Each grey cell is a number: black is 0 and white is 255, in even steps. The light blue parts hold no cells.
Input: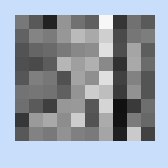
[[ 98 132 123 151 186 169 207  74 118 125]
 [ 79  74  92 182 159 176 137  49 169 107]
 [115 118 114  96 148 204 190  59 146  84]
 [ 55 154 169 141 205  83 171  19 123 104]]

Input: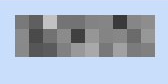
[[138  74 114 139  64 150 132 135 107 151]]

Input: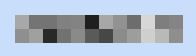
[[143 160  41 114 138  90  71 139 157 207 185 142]]

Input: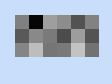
[[ 89 137 122  76 157  83]]

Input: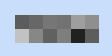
[[194 135  97 126  33  93]]

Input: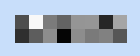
[[ 47  93 141   5 141 122 129  86]]

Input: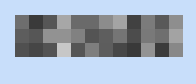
[[ 93  86 146 146 129  84  94 117  76 121 111 163]]
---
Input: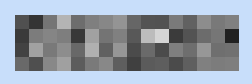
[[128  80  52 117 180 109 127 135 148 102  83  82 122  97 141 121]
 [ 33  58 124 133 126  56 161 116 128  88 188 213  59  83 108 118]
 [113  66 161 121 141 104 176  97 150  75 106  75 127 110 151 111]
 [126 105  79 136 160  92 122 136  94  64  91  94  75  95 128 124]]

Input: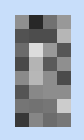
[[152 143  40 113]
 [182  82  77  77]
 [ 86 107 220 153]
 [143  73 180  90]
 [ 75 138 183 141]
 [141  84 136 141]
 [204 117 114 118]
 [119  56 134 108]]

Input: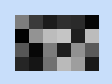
[[  5 125  58  28  46  42]
 [188   1 147 188 197  31]
 [ 90  86   7 124  30 145]
 [ 25  37  21 113 186 158]]

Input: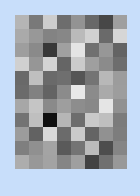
[[159 181 121 205 109 147 104  71]
 [214 170 152 131 135 186 209 106]
 [ 99 158 138  56 160 228 112 151]
 [109 208 150 212 101 203 159 139]
 [156 105 191 106 111  85 116 184]
 [157 107 129  99 139 232 139 170]
 [145 167 197 138 158 141 136 229]
 [123 115 191  16 182 109 201 191]
 [125 156  98 217 107 202 100 145]
 [133 127 144 164  90 116 187  77]
 [152 173 152 163 133 159  66 112]]

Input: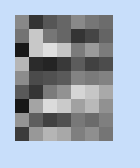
[[108 136  52  86 102 137 118]
 [100 115 200 118 102  52  69]
 [123  24 200 223 197 123 154]
 [ 76 182  43  36  57  92  65]
 [130 140  75  81  90 131 122]
 [169  89  53 123 146 213 198]
 [145  23 164 219 202 161 185]
 [127 148  94  65  80 120 107]
 [117  59 152 181 168 127 143]]

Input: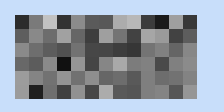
[[ 56  44 122 194  50 139  90  88 172 184  60  26 159]
 [ 93  94 137 109 161 102  62 159 116  66 166 154  66]
 [135 138 110  93  81 114  71  70  61  54 116 129 101]
 [139 104  92 138  17 149  69 134 169 124 129  74 128]
 [131 156 132 114 148 113 142 102 109  89 127 109 114]
 [150 155  31 111  64 145  71 172  89  85 127 132  86]]

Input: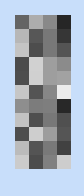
[[ 38 100 173 137]
 [ 54 183  87 120]
 [ 84 196  77 120]
 [139  75 209 158]
 [162  77 208 158]
 [236 198  84 135]
 [ 40 142 124 126]
 [ 80 194  79 120]
 [ 85  77 206 157]
 [ 65 187  84 121]
 [205 203  76 128]]
